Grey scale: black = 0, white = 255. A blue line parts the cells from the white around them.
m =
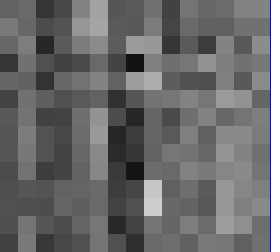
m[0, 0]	98
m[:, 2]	[53, 76, 39, 80, 51, 95, 65, 82, 83, 61, 84, 77, 85, 56]
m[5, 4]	89
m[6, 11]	131
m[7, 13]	138
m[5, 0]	67
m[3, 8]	127
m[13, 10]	96
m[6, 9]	75
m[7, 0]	85
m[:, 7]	[90, 88, 155, 19, 158, 86, 38, 60, 55, 21, 70, 81, 67, 47]
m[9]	[76, 114, 61, 68, 99, 135, 58, 21, 108, 105, 130, 122, 134, 138, 116]
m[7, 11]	96
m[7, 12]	137
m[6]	[88, 115, 65, 67, 111, 147, 76, 38, 101, 75, 111, 131, 104, 116, 126]
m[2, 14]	140
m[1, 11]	96
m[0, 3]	71
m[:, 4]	[130, 150, 124, 75, 114, 89, 111, 108, 104, 99, 100, 95, 101, 81]
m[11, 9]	104
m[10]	[78, 86, 84, 98, 100, 106, 61, 70, 198, 96, 110, 90, 151, 134, 127]
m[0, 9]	66
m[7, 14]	123
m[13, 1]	121
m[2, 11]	60
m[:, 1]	[106, 103, 125, 113, 97, 113, 115, 124, 120, 114, 86, 78, 116, 121]
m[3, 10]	118
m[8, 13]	131
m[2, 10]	90
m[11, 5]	105
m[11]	[80, 78, 77, 101, 95, 105, 67, 81, 205, 104, 99, 87, 150, 127, 137]
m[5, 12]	154
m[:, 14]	[131, 113, 140, 119, 139, 101, 126, 123, 112, 116, 127, 137, 109, 112]

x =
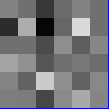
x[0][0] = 130
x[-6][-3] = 107
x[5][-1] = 133
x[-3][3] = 111
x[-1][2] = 70
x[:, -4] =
[56, 6, 75, 85, 203, 70]
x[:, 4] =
[131, 218, 94, 119, 98, 169]
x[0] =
[130, 112, 56, 107, 131, 112]

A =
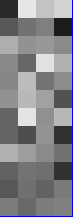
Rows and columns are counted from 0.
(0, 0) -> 41
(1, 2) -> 127
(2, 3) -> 138
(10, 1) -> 112
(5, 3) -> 82
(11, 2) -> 124
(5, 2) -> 161
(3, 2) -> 226
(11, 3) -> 129
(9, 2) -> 111
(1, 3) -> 28
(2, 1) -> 146
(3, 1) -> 102
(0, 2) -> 195
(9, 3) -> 50

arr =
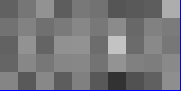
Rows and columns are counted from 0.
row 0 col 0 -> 97
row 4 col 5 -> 88
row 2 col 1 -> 146
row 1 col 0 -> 114
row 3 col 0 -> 101
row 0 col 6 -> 85
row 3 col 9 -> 137
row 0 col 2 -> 146
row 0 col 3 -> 93
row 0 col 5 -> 114
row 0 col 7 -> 89
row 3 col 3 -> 134
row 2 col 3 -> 145
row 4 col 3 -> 93
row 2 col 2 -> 100

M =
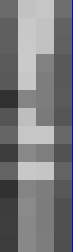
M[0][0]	107
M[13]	[60, 136, 125, 79]
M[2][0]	95
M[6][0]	85
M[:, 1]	[194, 200, 201, 202, 199, 132, 190, 198, 137, 200, 132, 138, 136, 136]
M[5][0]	48
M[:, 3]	[110, 98, 96, 89, 89, 90, 86, 104, 81, 99, 87, 80, 80, 79]
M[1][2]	194
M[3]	[90, 202, 130, 89]
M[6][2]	122
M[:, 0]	[107, 95, 95, 90, 89, 48, 85, 101, 61, 99, 49, 61, 62, 60]
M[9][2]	197

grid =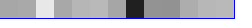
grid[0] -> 167
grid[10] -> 173
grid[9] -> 146

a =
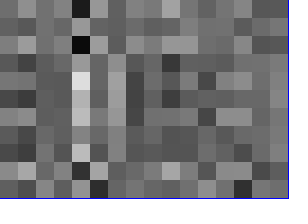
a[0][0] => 110
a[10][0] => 95
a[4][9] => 87
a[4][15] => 128
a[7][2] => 104
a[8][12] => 97
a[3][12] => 91
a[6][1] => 139
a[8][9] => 84
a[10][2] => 134
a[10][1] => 78
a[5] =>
[72, 60, 94, 89, 178, 95, 156, 67, 96, 62, 91, 97, 95, 104, 104, 133]
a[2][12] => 106
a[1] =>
[97, 88, 113, 103, 152, 99, 95, 107, 95, 100, 126, 112, 113, 91, 107, 118]
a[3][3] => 104
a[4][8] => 108
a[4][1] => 115
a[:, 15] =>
[88, 118, 87, 122, 128, 133, 118, 121, 127, 93, 110]
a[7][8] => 102
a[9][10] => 125
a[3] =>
[88, 67, 92, 104, 153, 101, 142, 87, 102, 56, 96, 95, 91, 112, 113, 122]
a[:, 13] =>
[133, 91, 135, 112, 140, 104, 141, 105, 76, 139, 48]
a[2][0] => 126
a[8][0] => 73
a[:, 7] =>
[129, 107, 140, 87, 68, 67, 70, 90, 85, 105, 116]
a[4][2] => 90
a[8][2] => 115
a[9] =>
[138, 167, 104, 130, 50, 164, 94, 105, 123, 166, 125, 85, 138, 139, 74, 93]
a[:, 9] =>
[162, 100, 150, 56, 87, 62, 113, 83, 84, 166, 96]
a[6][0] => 130

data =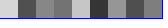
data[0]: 214
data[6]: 150
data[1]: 80
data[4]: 198

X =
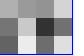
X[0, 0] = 176
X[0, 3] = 212
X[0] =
[176, 154, 147, 212]

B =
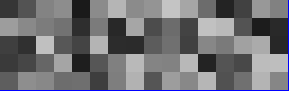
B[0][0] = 54
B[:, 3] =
[141, 114, 87, 165, 109]
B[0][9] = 196
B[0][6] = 181
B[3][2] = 102
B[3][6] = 128
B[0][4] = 26
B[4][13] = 112
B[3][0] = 58
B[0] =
[54, 83, 131, 141, 26, 139, 181, 139, 148, 196, 166, 108, 35, 65, 152, 129]
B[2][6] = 44
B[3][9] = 130
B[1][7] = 166
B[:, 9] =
[196, 108, 112, 130, 157]
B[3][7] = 185
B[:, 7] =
[139, 166, 43, 185, 178]
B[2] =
[63, 48, 192, 87, 68, 180, 44, 43, 92, 112, 64, 135, 122, 161, 171, 39]

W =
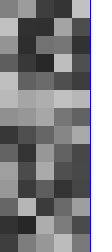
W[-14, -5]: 129
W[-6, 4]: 71
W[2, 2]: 114
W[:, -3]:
[62, 48, 114, 40, 107, 174, 167, 102, 151, 170, 94, 59, 173, 151]
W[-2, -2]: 123
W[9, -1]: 72
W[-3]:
[102, 182, 59, 106, 158]
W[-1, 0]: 62
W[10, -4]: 59
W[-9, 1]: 165
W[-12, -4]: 46
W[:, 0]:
[129, 193, 148, 94, 191, 185, 144, 55, 99, 159, 152, 102, 50, 62]
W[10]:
[152, 59, 94, 51, 69]
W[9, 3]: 79
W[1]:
[193, 49, 48, 164, 77]
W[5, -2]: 193
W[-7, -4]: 78
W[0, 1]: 156
